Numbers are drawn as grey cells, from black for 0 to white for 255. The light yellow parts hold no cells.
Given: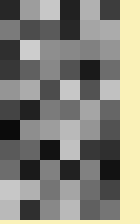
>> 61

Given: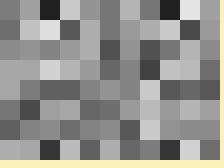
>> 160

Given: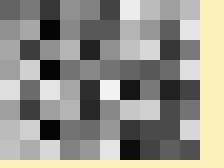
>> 187

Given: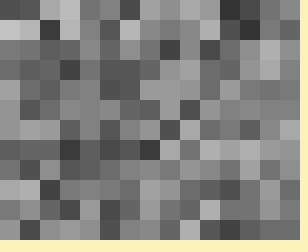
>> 136

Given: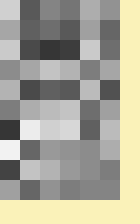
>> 146

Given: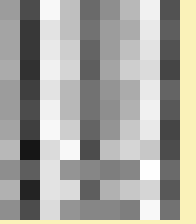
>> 82
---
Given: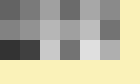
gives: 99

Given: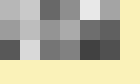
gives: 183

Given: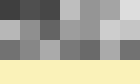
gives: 63

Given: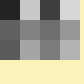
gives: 35

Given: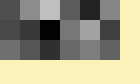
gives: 79

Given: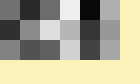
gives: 114
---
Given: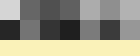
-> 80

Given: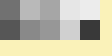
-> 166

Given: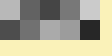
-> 69

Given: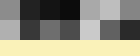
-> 20

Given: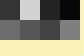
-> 36

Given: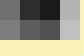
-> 26

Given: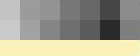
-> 147

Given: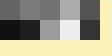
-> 114
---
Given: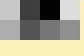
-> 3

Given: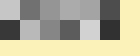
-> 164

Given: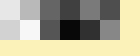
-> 122

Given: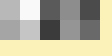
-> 141

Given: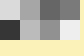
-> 102

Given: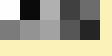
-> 64
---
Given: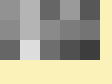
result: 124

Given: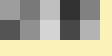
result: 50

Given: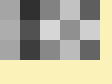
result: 144

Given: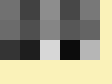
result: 87

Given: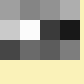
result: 58

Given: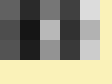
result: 49

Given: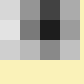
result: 29
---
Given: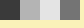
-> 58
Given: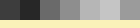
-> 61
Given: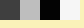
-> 63
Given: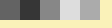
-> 99
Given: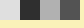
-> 223
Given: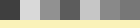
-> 63
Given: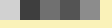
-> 209
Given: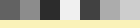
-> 98
